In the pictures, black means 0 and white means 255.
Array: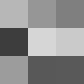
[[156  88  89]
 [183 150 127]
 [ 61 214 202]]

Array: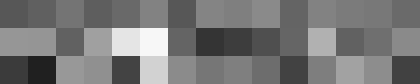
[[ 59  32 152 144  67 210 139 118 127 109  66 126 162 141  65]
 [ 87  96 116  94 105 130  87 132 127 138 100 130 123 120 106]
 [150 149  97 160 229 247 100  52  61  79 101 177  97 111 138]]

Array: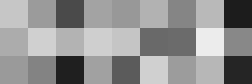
[[154 131  31 161  91 208 156 183  37]
 [198 155  74 163 152 178 133 185  28]
 [172 208 179 207 197 105 107 236 136]]

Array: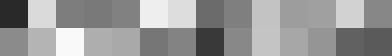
[[139 180 249 174 169 118 131  57 136 196 167 149  97  90]
 [ 41 218 125 121 129 238 221 107 127 195 157 160 210 135]]

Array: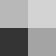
[[ 52 164]
 [184 211]]

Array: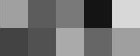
[[ 67  81 170 102 159]
 [160  92 121  20 216]]
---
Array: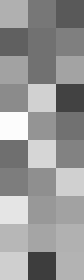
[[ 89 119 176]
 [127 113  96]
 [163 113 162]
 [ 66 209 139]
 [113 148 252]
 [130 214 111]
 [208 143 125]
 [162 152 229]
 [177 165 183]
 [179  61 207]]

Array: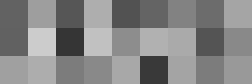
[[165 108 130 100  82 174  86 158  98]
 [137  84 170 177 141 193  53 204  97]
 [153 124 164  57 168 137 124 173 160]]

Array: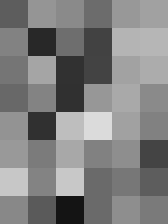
[[161 152 108 138 149  93]
 [182 180  66 110  40 130]
 [172 162  67  49 165 117]
 [138 169 151  48 131 104]
 [129 161 219 190  48 147]
 [ 68 142 129 168 123 153]
 [ 93 119 106 200 131 199]
 [122 142 106  20  90 136]]

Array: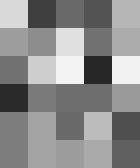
[[181  83 105  63 218]
 [172 113 224 141 158]
 [242  39 243 206 114]
 [154 110 110 122  42]
 [ 79 188 106 163 124]
 [ 96 170 156 163 124]]

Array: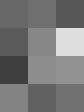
[[ 88 111 103]
 [223 134  90]
 [146 141  63]
 [113  97 131]]

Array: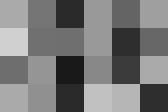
[[159 100 153  42 117 170]
 [103  46 153 111 112 208]
 [170  59 136  25 149 110]
 [ 46 182 193  42 144 170]]

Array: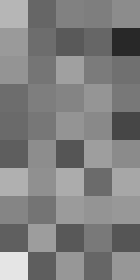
[[140 126 129 102 182]
 [ 40 102  89 109 154]
 [112 123 160 117 148]
 [120 149 132 126 109]
 [ 70 137 148 119 106]
 [139 158  85 141  94]
 [167 107 172 144 176]
 [152 148 155 116 133]
 [ 85 121  88 157  95]
 [151 102 151  94 229]]
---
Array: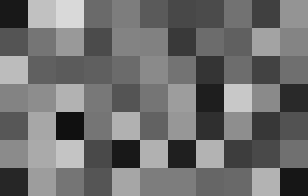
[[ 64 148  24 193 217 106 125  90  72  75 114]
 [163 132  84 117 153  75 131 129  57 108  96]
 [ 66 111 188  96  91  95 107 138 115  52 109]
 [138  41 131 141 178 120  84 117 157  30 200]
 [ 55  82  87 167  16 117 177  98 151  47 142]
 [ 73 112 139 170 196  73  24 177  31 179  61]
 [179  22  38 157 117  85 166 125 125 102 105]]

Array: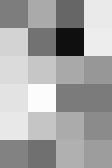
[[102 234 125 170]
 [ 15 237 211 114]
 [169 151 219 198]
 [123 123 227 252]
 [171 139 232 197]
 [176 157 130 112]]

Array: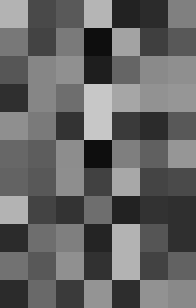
[[ 43 128 179  73  89 181  34]
 [ 63  88 120  67 122  14 163]
 [138 143  86 134 144  30 101]
 [146 150  47 134 110 199 166]
 [ 43  88 143 122  51 199  58]
 [ 96 150 103  93 141  14 127]
 [ 68  74  99  88 142  65 168]
 [ 50  47 179  67  51 110  34]
 [ 85  47  43 110 127  36 179]
 [ 66  98 114  88 144  49 179]
 [146 137  43 105  58 148  45]]

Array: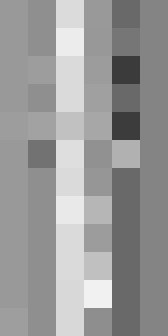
[[105 132 153 143 219 153]
 [118 132 153 143 236 152]
 [ 59 132 153 157 218 156]
 [105 132 153 143 218 160]
 [ 60 132 157 162 193 167]
 [177 132 153 114 222 145]
 [105 132 153 143 218 150]
 [105 132 153 143 233 182]
 [105 132 153 143 218 156]
 [105 132 153 143 218 192]
 [105 132 153 143 216 241]
 [105 132 158 143 216 142]]

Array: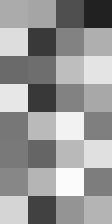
[[ 79  33 171 165]
 [130 175 221  57]
 [190 228 106 110]
 [130 168 231  56]
 [242 127 119 186]
 [185 224 121 101]
 [251 125 135 181]
 [148 180 213  65]]

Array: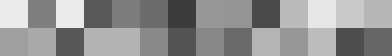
[[202 183 234 126 235  88 125 108  59 151 148  74 187 231]
 [ 78 102 159 170  87 179 179 138  83 135 105 180 150 188]]

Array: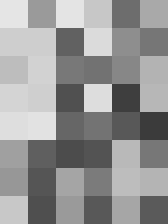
[[109 169 229 154 228 199]
 [142 118 206 206  97 219]
 [135 179 189 210 120 114]
 [ 62 183 212 207  80 221]
 [ 88  59 222 226 102 115]
 [185 119 160  95  76  83]
 [189 180 151  85 165 123]
 [166  90 200  79 154  88]]

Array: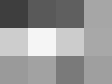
[[ 95 166  62  89]
 [204 168 205 245]
 [122 159 154 162]]
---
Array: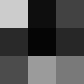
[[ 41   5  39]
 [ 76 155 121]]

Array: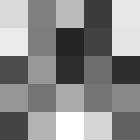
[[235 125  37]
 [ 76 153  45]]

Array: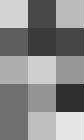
[[ 94  58  70]
 [174 206 150]]

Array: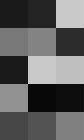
[[120 131  44]
 [ 26 201 191]]

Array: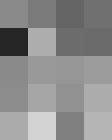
[[ 38 173 108]
 [138 153 150]]

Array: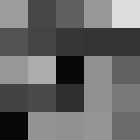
[[ 82  68  54]
 [151 172   8]]

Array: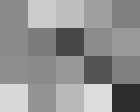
[[138 124  72]
 [143 138 152]]
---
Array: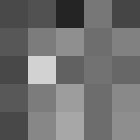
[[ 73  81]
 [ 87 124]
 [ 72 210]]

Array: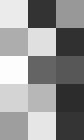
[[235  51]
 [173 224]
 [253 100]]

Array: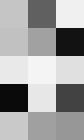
[[197  96]
 [193 161]
 [233 244]]

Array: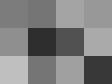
[[124 117]
 [143  46]
 [191 117]]

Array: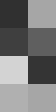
[[ 48 166]
 [ 63  95]
 [211  52]]

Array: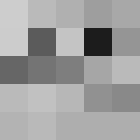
[[205 186]
 [204  91]
 [102 116]]
